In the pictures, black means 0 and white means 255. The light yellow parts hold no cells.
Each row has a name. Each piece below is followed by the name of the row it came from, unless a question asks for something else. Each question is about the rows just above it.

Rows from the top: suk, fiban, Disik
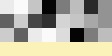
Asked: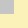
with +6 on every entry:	[203]
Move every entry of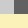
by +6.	[210 103]
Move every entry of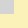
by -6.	[206]
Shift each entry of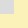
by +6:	[226]
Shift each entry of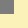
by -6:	[118]
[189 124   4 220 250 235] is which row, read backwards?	Disik
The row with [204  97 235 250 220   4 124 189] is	Disik

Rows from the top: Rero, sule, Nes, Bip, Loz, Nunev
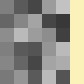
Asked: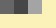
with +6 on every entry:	[108  76 170]
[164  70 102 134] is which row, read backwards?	Loz
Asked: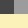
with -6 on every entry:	[ 64 150]
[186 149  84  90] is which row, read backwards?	Bip
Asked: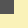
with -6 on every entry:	[78]
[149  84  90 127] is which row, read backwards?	Bip

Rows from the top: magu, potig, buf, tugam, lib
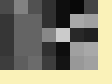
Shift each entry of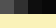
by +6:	[87 54 20 14]
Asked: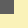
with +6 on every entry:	[100]
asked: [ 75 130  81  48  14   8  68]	magu
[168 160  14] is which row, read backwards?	tugam
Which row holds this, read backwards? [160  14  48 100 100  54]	tugam
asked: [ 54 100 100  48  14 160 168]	tugam
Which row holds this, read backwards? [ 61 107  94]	lib

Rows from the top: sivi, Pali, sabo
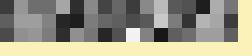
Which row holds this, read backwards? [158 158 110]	sabo
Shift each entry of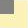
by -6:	[124]
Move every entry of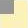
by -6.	[144]
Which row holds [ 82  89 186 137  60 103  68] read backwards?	sivi
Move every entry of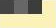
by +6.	[ 74 109  66]

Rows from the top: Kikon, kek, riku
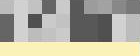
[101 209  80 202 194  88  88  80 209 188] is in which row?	kek
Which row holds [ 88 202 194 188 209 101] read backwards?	riku
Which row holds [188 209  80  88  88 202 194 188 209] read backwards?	riku
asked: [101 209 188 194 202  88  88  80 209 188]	riku
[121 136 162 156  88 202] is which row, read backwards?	Kikon

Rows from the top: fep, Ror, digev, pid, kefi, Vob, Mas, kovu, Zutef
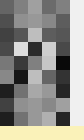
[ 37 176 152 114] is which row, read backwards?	Zutef
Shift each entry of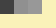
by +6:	[ 71 150 158]
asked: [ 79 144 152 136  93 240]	Ror

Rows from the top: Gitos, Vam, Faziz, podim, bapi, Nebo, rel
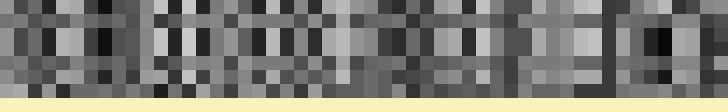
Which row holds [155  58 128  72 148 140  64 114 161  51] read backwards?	rel
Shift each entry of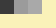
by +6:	[ 64 161 175]
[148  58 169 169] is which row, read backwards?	Nebo
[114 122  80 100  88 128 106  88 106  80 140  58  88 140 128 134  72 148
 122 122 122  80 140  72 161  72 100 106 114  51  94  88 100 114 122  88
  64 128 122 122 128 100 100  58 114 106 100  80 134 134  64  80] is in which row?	Vam

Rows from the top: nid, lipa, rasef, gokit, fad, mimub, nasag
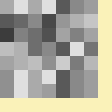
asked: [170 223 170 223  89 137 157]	nid
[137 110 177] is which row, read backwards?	gokit
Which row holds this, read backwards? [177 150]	lipa
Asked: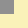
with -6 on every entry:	[138]

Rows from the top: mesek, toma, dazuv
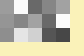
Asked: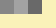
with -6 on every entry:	[128 156  99]
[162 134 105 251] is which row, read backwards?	mesek

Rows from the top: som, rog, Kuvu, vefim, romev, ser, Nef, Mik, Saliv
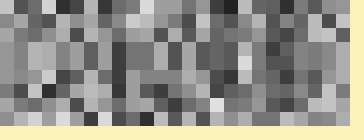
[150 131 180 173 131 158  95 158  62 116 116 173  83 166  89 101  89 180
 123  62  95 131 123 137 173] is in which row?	vefim
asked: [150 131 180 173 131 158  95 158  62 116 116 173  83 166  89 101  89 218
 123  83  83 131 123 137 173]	romev
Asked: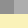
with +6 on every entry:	[149 179]
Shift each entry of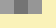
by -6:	[152 110 144]
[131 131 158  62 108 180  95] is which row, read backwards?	ser

